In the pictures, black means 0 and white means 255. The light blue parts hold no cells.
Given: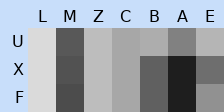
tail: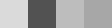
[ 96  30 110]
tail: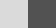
[189 167  96  30 110]
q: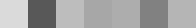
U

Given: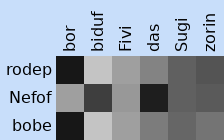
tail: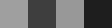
[96 90]
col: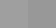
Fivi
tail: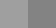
[96 84]
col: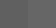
Sugi
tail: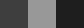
[96 90]
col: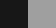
bor

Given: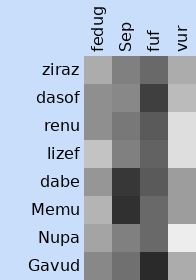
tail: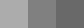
[172]
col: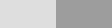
vur
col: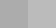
vur
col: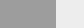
vur
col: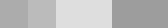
vur
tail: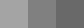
[237]

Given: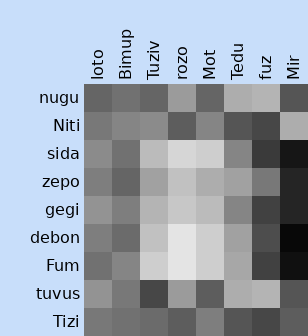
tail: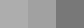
[37]
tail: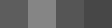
[173]
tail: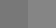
[139  93 133  85  71 173]

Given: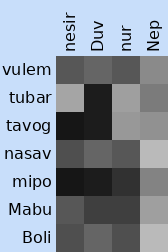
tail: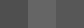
[186]
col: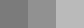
Nep
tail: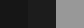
[145]
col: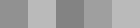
Nep
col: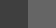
Duv
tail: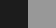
[145]

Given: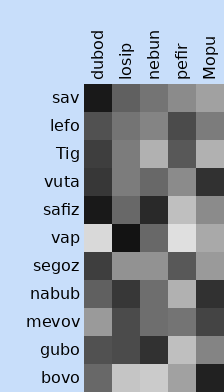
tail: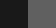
[116 139 161]
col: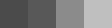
pefir
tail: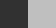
[132]

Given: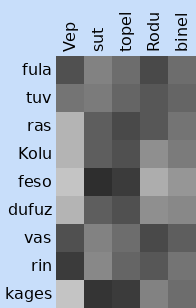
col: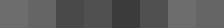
topel
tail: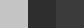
[173 150]
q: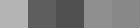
dufuz
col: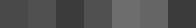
topel

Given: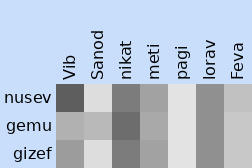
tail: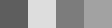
[227 144 193]
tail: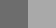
[227 144 200]
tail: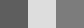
[162 227 144 193]
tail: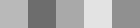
[200]

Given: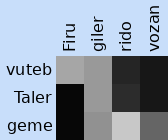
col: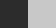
rido
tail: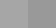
[37 23]
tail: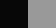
[44 23]
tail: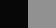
[200 101]

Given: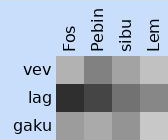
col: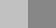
Lem
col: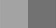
sibu
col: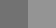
sibu

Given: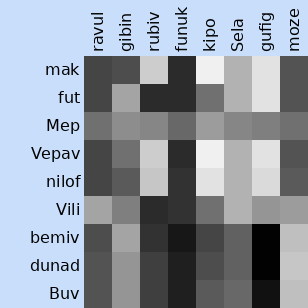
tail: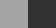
[ 23  69  97   2 191]
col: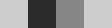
rubiv
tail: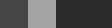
[112 178 226  83]
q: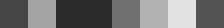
fut
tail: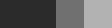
[226  83]
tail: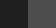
[ 97   2 198]

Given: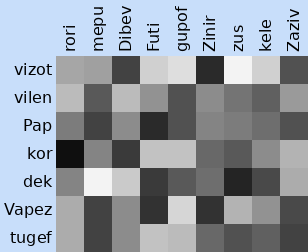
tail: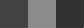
[214  50 179 146  73]
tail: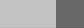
[ 89 140 179]
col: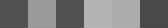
Zaziv
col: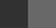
Zinir
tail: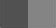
[124 110  81]
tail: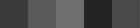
[172]

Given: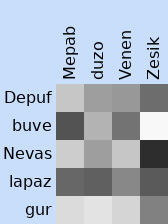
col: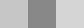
Venen
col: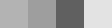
duzo
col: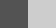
Mepab
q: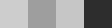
Nevas
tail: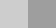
[198  45]
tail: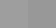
[109]

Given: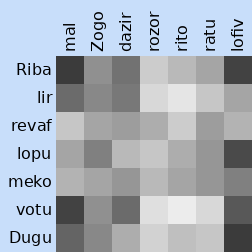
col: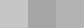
mal
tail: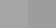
[173 204 157 179]
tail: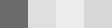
[88]
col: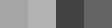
mal

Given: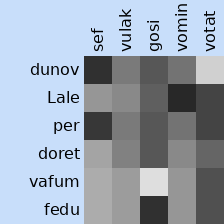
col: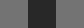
vomin
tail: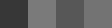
[68]
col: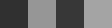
sef

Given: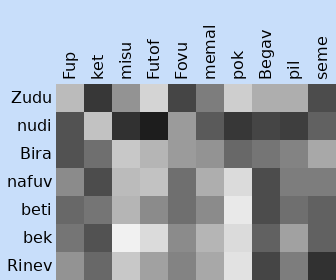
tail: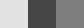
[49]
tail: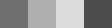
[125 125]
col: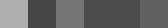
Begav
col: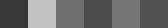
ket
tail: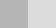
[ 97 161  97]

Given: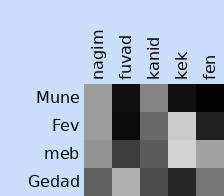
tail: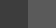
[211 162]
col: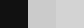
kek
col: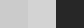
kek
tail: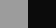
[106 203  33]
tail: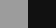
[132  17   3]
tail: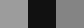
[17  3]

